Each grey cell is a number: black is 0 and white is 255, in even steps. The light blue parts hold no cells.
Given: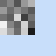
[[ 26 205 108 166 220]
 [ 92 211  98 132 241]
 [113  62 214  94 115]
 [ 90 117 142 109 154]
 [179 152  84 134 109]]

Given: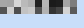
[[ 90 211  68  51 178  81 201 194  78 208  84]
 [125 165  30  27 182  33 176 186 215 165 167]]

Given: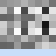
[[194 211 180 106 107 153 103 100]
 [103 167 126 144 184 141 154 137]
 [228  47 242 225  74 251 129 199]
 [177  18 178 210  97 192 153 207]
 [191 209 177 105 108 149 104 100]
 [228  47 242 224  73 250 128 199]
 [115 157 141 156 177 158 153 144]]

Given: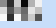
[[ 83 201 118 249  48 250]
 [192 228 106 158  83 220]
 [241 179   9 204  44 140]]

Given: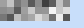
[[ 87 236 112 187 217 167 152 190  87 119]
 [221 198 244 150 148 200 159  91 149 141]
 [137 193  94  63 139  90 145 120 195 160]]

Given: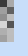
[[188 160]
 [189 175]
 [ 85 214]
 [190 143]
 [ 97 159]
 [170  58]]

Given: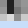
[[202 144 218 196]
 [144 115  34 152]
 [149 133  33 141]]

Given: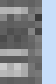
[[110  96  99  98  93  98]
 [120 116 170 187 179 184]
 [ 97 118 173 201 174 203]
 [104 106  93  90  90  91]
 [131 114 168 180 180 175]
 [116 100  95  88  93  86]
 [124 104  91  78  93  75]
 [ 70 132  84  88  79  96]
 [110  97  99  98  94  98]
 [ 58 124 106 125  93 136]
 [125 113 170 186 179 181]
 [106  97 101 102  94 103]]
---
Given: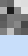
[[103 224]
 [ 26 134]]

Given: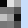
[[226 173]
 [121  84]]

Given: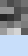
[[ 76  92]
 [148  75]]

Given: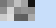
[[148 192]
 [211 136]]

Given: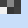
[[135  60]
 [ 54  63]]

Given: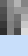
[[143 179]
 [136 151]]

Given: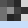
[[ 67  39]
 [144  63]]

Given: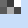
[[ 59 254]
 [169  70]]
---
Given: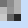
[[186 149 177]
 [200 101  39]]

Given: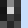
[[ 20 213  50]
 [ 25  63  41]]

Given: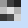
[[193 224 178]
 [ 55  78 209]]

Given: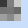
[[115 118 105]
 [158 138 179]]

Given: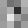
[[156 177  45]
 [150 231 160]]

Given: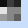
[[227 135 135]
 [155 134  95]]
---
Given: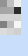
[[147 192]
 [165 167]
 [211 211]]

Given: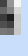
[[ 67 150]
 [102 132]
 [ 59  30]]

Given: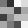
[[120  48]
 [176 175]
 [ 63 145]]

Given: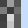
[[ 67 158]
 [125  59]
 [ 61 215]]

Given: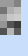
[[155 155]
 [117 174]
 [168 199]]

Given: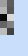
[[159  93]
 [181  86]
 [ 10 217]]

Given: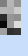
[[127 182]
 [181 177]
 [ 43 150]]

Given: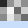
[[ 40 148]
 [166 246]
 [138 229]]

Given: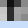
[[136  17]
 [198  45]
 [204  45]]
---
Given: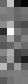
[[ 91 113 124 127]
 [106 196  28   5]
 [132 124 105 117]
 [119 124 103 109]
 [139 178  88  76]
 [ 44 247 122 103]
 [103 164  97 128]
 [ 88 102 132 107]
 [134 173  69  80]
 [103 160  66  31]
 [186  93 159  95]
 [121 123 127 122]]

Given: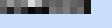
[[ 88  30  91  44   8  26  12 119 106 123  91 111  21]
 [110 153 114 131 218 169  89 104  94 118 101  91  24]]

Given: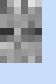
[[129 164 150 133 180 130]
 [ 95 169 212 112 225 200]
 [101 131 187 112 162 137]
 [154 146 160 152 140 143]
 [156 138 151 159 115 148]
 [ 51  49 178  97  87  59]
 [100 125 153 118 111 122]
 [191 183 124 169 157 154]
 [159 165 146 151 158 147]]

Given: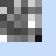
[[252 134 120 107 152  19]
 [ 76  78 192 107 207 151]
 [199  74 154  71 117 106]
 [ 66 139 100 114 215 162]
 [ 92  74 120 103 254 164]
 [120  73  65  75 116  78]]

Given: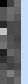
[[ 91  82 107]
 [  2  66 110]
 [ 87 110 102]
 [ 87 106  88]
 [ 41  74  75]
 [194  74  77]
 [101  81  68]
 [115  83  77]
 [ 33 102  90]
 [ 50  72  88]
 [ 77  65  75]
 [ 93 125  93]]

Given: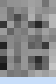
[[148 119 126 119 154 170 158 173]
 [132 146 147 151 161 156 115 156]
 [147 113 140 131 166 149 141 148]
 [151 114  75 116 175 128 159 183]
 [ 53 158 104 140  85  40 104 182]
 [156 100 133 123 157 131 160 143]
 [123 137 127 136 115 103 141 129]
 [ 36 138 119 147  95 108  57 160]
 [112 158 119 146 149 148 143 173]
 [ 44 136  98 150  93  45 101 179]
 [ 24 146 124 150 119  70 105 195]]

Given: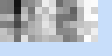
[[188 193 114 224 154 174 189 178 180 124 137 169 253 219]
 [125 121  18 132 141 168 237 217 109 142 149 220 249 251]
 [124 120  25 178 119 217 187 230 159 147  97 182 249 210]
 [174 183  85 197 141 180 216 182 118 116 108 183 251 254]
 [128 123  71 134 171 187 227 207 119 157 182 192 204 209]
 [194 167 122 157 177 186 208 217 136 137 142 217 204 239]]
